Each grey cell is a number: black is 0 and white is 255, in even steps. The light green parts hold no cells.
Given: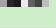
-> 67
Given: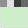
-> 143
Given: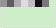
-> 120
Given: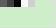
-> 93
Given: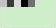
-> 113
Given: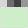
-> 149
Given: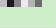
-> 134
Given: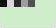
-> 81
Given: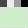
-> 152
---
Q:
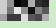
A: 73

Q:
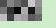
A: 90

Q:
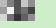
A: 97

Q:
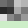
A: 109

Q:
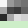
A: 221

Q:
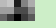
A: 59

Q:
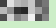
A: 79

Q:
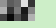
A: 36

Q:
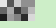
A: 43
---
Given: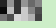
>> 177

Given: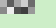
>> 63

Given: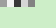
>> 213

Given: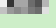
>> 108

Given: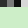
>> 16

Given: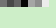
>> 141

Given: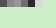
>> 42
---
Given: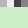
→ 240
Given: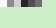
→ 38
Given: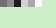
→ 209
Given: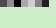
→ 207
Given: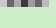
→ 156
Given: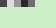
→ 150
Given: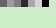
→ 169
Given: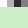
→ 178
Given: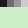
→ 109
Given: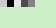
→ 231
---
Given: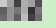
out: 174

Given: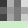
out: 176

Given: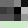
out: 108

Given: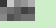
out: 136

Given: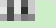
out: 231

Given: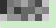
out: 117
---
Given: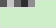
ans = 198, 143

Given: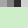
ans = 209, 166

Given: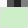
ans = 250, 127

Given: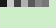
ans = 201, 176

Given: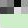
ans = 222, 185

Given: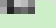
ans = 200, 187

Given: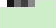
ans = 252, 137
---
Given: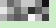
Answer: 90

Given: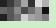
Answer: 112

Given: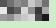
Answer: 184

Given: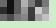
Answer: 119

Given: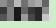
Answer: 24

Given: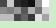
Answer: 71

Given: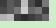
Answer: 61
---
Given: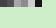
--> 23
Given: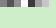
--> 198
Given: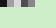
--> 135
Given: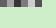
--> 83
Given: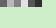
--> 47
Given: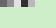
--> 185
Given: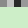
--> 152
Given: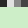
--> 68
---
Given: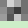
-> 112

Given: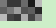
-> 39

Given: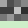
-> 46

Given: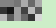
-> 91

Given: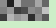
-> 193

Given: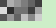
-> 163

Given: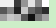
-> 43

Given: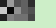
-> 81

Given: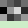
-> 40

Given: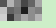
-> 127
